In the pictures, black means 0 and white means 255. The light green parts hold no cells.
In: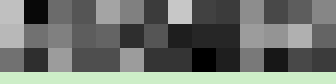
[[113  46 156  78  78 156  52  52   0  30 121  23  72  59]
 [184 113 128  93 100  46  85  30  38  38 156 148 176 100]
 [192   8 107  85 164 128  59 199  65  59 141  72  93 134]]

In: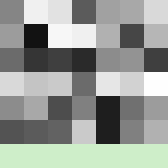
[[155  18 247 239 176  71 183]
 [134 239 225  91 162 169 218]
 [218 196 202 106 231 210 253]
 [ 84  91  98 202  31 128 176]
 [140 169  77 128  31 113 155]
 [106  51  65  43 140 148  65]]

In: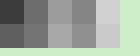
[[ 95 115 168 142 202]
 [ 61 108 155 135 208]]

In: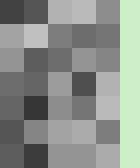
[[ 66  85 178 186 141]
 [ 85 133 163 171 125]
 [109 101 156  79 178]
 [ 93  60 148 148 171]
 [101  54 141 117 186]
 [163 192 125 109 117]
 [148  93 109 148 133]]

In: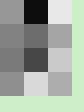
[[151  13 232]
 [122  71 202]
 [143 217 173]
 [130 109 165]]

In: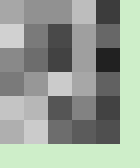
[[122 151 203 167  97]
 [167 145 145 189  60]
 [175 203 109  91  79]
 [196 183  85 130  66]
 [209 122  73 159 103]
 [137 109  66 159  33]]
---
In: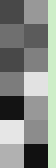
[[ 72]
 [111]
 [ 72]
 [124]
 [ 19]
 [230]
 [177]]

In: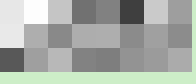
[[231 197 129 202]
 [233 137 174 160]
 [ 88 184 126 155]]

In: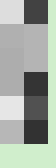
[[220]
 [176]
 [173]
 [173]
 [229]
 [183]]

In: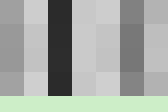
[[160  43 205 179]
 [153  44 196 190]
 [152  45 194 192]
 [162  43 207 178]]

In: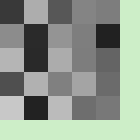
[[ 57  87 125]
 [140 148  33]
 [181 172 100]
 [ 79 128 107]
 [200 187 120]]

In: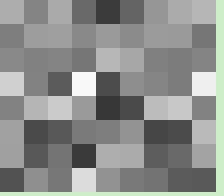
[[173 170  59 150 182]
 [126 159 154 155 118]
 [137 132 183 128 132]
 [208  91  76 133 239]
 [130 203  55 188 130]
 [161  88 126  70 186]
 [160 116 174  93 163]
 [ 82 119 146 115  89]]

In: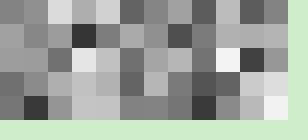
[[131 219 209 133  92  93]
 [160 156 125 144 123 174]
 [157 113 193 165 115  65]
 [111 175 179 181  84 202]
 [118 149 195 132  58 185]]
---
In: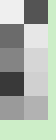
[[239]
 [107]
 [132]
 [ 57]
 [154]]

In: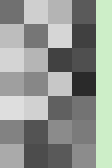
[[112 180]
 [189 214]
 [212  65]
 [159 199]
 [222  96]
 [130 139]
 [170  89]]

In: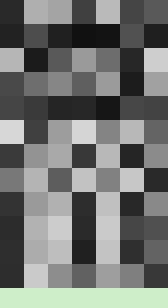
[[ 41 164 186  89]
 [ 34  32  19  31]
 [182  89 109 206]
 [ 73 134 155 161]
 [ 69  37  22  67]
 [215 157 132 100]
 [ 58 169 184 139]
 [120  93 129  41]
 [ 51 177 192 137]
 [ 44 204 202  80]
 [ 46 190 195  99]
 [ 45 141 158  56]]

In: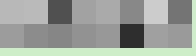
[[184  80 169 204]
 [156 134 152 160]]

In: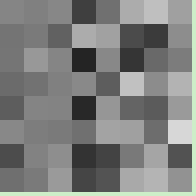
[[133 135 112 191]
 [116  97 161  59]
 [117 133 136 105]
 [107 128  93 140]
 [ 93 131 150  91]
 [136 122 163 109]
 [ 76 142  67 165]
 [111 154  83 180]]

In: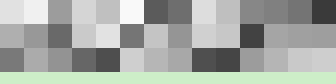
[[225 156 192  91 221 135 116]
 [175 105 226 196 208  66 160]
 [121 147  78 182  79 156 201]]
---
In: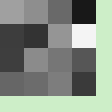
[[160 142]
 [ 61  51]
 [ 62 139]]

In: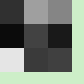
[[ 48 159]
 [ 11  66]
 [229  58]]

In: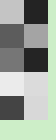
[[196  35]
 [ 92 164]
 [118  36]]

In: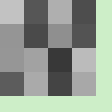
[[194  86]
 [149  74]
 [150 162]]

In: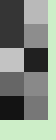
[[ 53 185]
 [ 53 141]
 [195  32]]

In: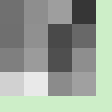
[[112 142]
 [111 144]
 [127 155]]

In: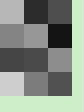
[[183  44]
 [132 151]
 [ 69  74]]

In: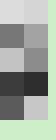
[[220 213]
 [119 163]
 [195 140]]
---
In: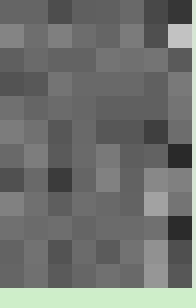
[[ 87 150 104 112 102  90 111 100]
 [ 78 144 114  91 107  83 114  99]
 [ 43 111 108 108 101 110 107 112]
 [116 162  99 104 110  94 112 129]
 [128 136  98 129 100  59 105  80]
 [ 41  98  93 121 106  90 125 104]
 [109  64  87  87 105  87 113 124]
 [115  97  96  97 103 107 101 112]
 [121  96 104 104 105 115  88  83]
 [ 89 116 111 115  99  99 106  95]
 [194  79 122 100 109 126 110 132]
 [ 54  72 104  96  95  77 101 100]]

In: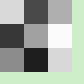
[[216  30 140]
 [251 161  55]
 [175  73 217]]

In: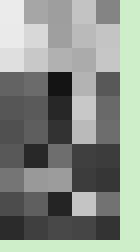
[[ 51  69  72  63  43]
 [114 196  36  95  76]
 [ 54  60 156 153 117]
 [ 60  63 110  40  88]
 [109 186  50  94  80]
 [105 200  39  90  86]
 [ 88 179  20 107  99]
 [198 171 177 200 223]
 [196 186 159 216 234]
 [132 195 158 166 235]]

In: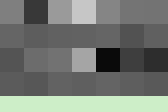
[[ 89  94 100  95  98  87  91]
 [ 45  62  10 165 114 108  84]
 [ 96  82 101  98  97  93 101]
 [115 116 133 198 154  56 127]]

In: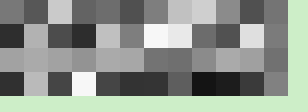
[[129  58  28  20  94  52  51  69 247  69 186  48]
 [113 160 170 139 111 115 167 170 147 162 170 162]
 [123 223  81 108 233 247 126 192  45  76 178  46]
 [116  80 139 207 193 126  80 109  99 202  87 120]]

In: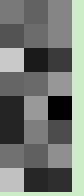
[[ 46  37 194]
 [143  96 113]
 [ 76 125  35]
 [  1 154  35]
 [151 105 100]
 [ 59  26 200]
 [134 108  84]
 [134  98 121]]

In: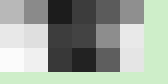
[[229  94  34  56 240 251]
 [233 141  67  61 223 232]
 [143  91  60  28 138 184]]

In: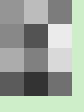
[[112  51  91]
 [217 128 172]
 [235  83 136]
 [124 188 149]]

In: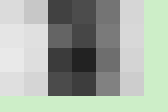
[[205 129  61  75 213 223]
 [212 110  34  59 222 233]
 [216 122  70 100 224 229]
 [214 116  76  65 199 219]]
